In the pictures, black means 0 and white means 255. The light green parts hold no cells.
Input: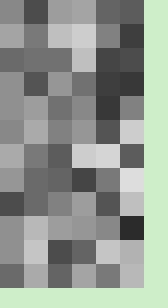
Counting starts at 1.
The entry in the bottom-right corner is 184
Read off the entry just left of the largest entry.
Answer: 121
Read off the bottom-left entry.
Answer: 106
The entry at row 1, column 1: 136
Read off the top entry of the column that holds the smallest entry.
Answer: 92
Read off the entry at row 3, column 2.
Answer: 113
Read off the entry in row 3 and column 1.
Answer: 106
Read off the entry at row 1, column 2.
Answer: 76
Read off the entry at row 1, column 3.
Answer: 157
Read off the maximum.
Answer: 221
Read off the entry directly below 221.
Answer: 191
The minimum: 43
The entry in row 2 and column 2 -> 121

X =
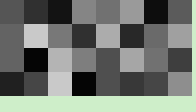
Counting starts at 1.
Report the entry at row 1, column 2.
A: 48
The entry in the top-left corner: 85
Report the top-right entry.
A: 91
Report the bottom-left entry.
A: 32
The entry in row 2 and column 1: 99
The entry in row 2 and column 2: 201
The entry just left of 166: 78
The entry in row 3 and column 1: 99
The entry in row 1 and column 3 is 19

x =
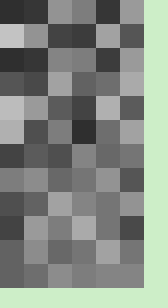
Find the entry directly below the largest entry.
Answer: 47
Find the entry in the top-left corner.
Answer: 47
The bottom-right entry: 132
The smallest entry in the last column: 73
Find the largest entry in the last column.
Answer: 170
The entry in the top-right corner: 154
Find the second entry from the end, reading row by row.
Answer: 132
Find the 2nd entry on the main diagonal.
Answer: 147
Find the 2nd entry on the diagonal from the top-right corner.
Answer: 162
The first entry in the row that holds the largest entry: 195
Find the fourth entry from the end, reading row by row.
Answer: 140
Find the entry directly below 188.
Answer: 176
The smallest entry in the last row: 98
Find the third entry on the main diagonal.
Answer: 132
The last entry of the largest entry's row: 85
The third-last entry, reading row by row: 125

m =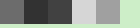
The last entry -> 160
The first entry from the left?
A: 108
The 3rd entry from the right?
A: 65

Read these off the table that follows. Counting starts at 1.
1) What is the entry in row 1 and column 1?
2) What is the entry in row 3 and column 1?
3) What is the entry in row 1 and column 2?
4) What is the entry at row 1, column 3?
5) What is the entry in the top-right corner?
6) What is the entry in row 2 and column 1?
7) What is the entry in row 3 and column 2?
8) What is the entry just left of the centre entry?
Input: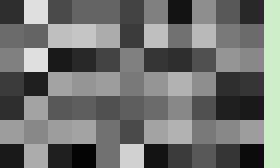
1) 46
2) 128
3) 222
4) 74
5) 39
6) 107
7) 222
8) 156

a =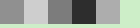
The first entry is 144
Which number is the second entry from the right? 45
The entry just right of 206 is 124
